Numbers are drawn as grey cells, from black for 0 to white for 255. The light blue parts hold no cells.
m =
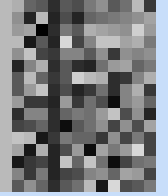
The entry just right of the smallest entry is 45
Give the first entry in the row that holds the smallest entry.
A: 186
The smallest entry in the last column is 36
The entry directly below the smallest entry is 89
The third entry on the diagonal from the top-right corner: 144
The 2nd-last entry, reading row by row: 89
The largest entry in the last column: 175
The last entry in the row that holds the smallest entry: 154
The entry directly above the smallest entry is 186
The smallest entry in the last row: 24
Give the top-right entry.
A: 56
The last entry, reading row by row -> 121
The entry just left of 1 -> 163
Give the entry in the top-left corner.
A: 186
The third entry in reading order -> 101
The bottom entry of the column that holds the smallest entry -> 101
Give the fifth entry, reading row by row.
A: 45
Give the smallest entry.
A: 1

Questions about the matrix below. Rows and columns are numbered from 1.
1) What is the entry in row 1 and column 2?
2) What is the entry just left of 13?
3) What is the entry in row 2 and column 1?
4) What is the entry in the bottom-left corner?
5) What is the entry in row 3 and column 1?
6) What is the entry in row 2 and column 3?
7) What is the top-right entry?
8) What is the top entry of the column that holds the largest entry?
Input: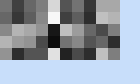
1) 64
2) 74
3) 103
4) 147
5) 136
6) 94
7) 168
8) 215

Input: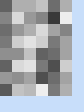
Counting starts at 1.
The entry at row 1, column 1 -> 98
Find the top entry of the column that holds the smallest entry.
109
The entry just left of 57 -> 132
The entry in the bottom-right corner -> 175
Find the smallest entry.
57
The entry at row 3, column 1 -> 109
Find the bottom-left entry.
89
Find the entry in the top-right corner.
175
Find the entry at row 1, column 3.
175
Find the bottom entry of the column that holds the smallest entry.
121
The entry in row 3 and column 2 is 152
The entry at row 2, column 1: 132
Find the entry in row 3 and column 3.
175
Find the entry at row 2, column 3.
152

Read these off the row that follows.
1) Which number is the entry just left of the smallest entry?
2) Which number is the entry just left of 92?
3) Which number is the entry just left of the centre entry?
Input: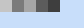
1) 92
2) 166
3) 123

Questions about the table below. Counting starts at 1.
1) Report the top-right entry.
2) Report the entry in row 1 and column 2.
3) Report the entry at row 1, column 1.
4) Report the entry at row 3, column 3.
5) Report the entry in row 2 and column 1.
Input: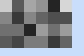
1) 215
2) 90
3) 204
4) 36
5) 134

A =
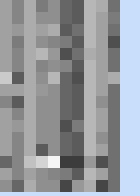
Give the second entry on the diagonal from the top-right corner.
161
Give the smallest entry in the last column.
79
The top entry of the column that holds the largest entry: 143
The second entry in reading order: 133
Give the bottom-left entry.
143
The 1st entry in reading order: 161
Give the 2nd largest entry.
212
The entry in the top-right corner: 112
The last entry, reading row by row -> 112
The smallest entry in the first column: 102
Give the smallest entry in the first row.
91
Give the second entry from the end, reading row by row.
70
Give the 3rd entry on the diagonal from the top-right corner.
183
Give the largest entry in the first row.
183
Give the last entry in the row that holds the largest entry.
112
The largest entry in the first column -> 202
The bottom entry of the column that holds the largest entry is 143
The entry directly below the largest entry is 133
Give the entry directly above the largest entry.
143
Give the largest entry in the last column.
172
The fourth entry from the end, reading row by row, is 152
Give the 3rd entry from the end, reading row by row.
172
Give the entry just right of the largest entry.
60
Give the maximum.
245
